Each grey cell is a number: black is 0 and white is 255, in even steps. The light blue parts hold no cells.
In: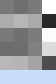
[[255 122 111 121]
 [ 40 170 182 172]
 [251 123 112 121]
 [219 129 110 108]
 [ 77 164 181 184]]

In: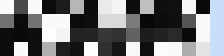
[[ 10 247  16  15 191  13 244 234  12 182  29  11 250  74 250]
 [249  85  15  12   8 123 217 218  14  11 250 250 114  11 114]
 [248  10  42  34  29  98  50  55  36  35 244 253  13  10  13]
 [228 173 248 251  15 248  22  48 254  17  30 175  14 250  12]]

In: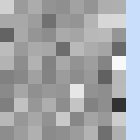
[[175 174 148 162 143 147 172 155 209]
 [216 215 180 148 152 113 157 168 168]
 [149 186 184 165 170 141 149 169  99]
 [104 165 172 185 109 167 170 154 188]
 [248 132 158 147 168 130 178 141 179]
 [184  97 153 141 156 131 161 136 129]
 [185 142 146 230 149 152 144 166 138]
 [ 49 142 130 196 141 174 151 193 127]
 [205 153 164 135 201 146 167 151 184]
 [175 111 179 156 143 139 176 157 141]]

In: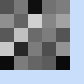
[[125 114  15 120  83]
 [162 134 208 100 143]
 [ 84 125 107 192  88]
 [147  78 124  39 200]
 [ 10  92 101 124  11]]

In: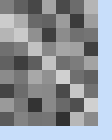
[[181 108  74 165  71  96 127]
 [157  59 156  99 105 173 204]
 [116 112 140  63 144 202 181]
 [ 64 161 166 135 194 126 112]
 [163 124 111 194  94  62  97]
 [ 96 111 208 145 168 119 139]
 [113 198  74 137 139 108  68]
 [208  79 105 137  51 120 154]
 [138 183  49 117 115 131  90]]

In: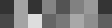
[[ 52 153 129  83 132  51 164  51]
 [ 95 142 168 120 101 221 164  72]]

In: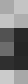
[[196 169]
 [174 196]
 [ 40  82]
 [ 37 108]
 [ 40  47]
 [168 203]]

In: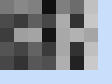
[[192 108 127  16 128 136 121]
 [199  50 172  71  95  59  75]
 [165 178 168  21 164 159  61]
 [191  50 167  59  99  69  84]
 [201  34 175  80  87  51  71]]
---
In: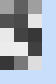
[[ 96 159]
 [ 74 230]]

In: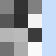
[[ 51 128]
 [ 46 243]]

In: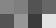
[[127  83]
 [151  59]]

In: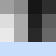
[[138  22]
 [170  32]]

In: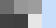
[[151 157]
 [ 63 230]]

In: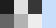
[[223  55]
 [178 237]]
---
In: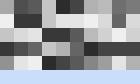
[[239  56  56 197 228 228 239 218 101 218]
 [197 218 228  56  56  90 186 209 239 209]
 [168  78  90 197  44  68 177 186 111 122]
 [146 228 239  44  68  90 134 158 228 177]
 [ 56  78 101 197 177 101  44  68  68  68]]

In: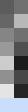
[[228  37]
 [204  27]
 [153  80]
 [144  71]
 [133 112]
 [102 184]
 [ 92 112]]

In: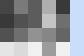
[[229 218 240 156 240]
 [ 81 111 146 134 101]
 [ 69 122  92 175  57]
 [ 57  81  92 196 111]]

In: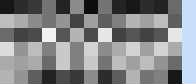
[[220 148 189 128 201 128 210 139 171 210 160 210 171]
 [189 171 139 116 148  66 160  94 128 180 160 189  94]
 [180 148  94  35  75  56 139  44  94 180 116 128  23]
 [171 160 171 106 201 128 201 116 189 160 189 148 106]
 [106  66  75 242  85 180  75 230  66  85  66  85 230]
 [ 23  44  56 116  35 139  13 116  35  23  44  35 106]]

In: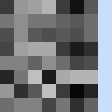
[[151  47  88 191  59   7  37]
 [130 130  99 142 109  69  78]
 [118 142 118 118  99  88 109]
 [109 130 130  69 118  47  99]
 [ 78 142  88  78  88  78 109]
 [ 69 160 169 169  59  27  47]
 [ 59 151 160 180  59  17  88]
 [ 37 118 191  27 169 180 180]]

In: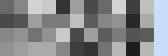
[[146 158 170 170 134  62  52 114 182  29 182]
 [134 146 114 146 201  74 158  93 123  84  93]
 [105 134 211 201  52 158  74 105 211  62 191]
 [ 74  84 158 123 123 191  93 134 146  40 170]]
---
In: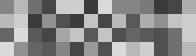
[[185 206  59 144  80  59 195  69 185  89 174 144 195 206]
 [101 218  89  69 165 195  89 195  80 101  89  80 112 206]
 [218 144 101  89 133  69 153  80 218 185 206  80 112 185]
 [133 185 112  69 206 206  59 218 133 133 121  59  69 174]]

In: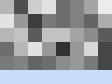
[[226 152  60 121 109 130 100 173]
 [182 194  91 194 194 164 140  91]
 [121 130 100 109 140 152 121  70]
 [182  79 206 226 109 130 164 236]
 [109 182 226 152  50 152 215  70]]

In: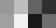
[[161 240  25 111]
 [152 190  99  47]]

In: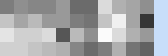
[[125 143 134 134 153 107 107 219 176 165 143]
 [196 165 186 153 153 125 116 196 240 165  54]
 [208 208 196 186 176 134 107 125 176 116  98]
 [228 208 208 219  86 186 143 251 219 176 153]]

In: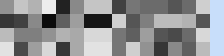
[[187 127 127 146 178 169 216 216 118  95 158  85  74 107 216]
 [ 54  65 137  12  95 158  22  22 207  85 127 187 187 178  85]
 [226  74 158 216  54 169 226 226 118 207 146  54 137  95 187]
 [146 197 178 237  34 137 197 197  65 118 107 107  85 107 207]]

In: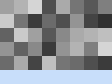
[[202 117  59 107  79 148  68  48]
 [107 170  68 191 117 107  79  59]
 [148  98 137  59 148 179 127 213]
 [ 98 202 160  88 137 170 179 191]
 [160 179 213  79 170 117  88 127]]
